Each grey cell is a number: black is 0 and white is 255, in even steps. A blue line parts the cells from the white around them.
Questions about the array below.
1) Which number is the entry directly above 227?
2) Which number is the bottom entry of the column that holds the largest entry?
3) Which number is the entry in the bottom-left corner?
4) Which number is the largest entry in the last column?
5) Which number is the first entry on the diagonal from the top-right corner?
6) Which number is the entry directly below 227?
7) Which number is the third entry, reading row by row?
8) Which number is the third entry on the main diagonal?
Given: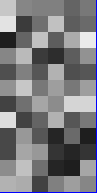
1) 199
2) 134
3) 178
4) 235
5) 120
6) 30
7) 128
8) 193

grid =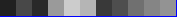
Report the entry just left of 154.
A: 41
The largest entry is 204

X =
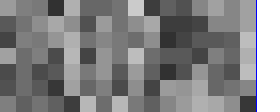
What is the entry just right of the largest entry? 61
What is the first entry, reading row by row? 155
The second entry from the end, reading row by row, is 142
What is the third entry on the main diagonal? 121
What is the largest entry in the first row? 203
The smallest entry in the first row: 49
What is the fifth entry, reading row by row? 176
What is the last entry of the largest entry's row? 161
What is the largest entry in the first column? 161
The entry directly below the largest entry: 142
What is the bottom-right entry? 55
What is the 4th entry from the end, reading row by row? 176
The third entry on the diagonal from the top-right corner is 89
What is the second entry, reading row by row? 127
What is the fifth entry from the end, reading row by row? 155
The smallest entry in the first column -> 68
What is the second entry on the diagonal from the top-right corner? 134
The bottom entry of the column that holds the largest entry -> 121

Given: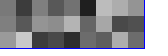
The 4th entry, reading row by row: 88
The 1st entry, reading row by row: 121
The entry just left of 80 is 73
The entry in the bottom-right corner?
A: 108
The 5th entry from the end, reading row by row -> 45
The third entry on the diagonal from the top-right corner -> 94
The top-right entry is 148
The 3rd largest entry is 180

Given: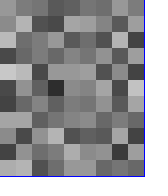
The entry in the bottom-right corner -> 104
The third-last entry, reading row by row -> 104
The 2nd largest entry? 194
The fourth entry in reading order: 89
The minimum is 45
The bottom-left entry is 173
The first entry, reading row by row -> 152
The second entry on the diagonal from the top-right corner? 89
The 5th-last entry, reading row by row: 152
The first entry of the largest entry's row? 200
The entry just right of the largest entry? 186
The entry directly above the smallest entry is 152
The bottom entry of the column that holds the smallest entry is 110
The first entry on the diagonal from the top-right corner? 124
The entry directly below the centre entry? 124
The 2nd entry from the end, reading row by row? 117
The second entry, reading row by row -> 124
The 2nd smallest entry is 59
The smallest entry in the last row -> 81
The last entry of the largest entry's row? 67
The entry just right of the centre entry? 132

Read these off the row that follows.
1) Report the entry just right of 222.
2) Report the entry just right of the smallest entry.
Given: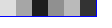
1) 166
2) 144
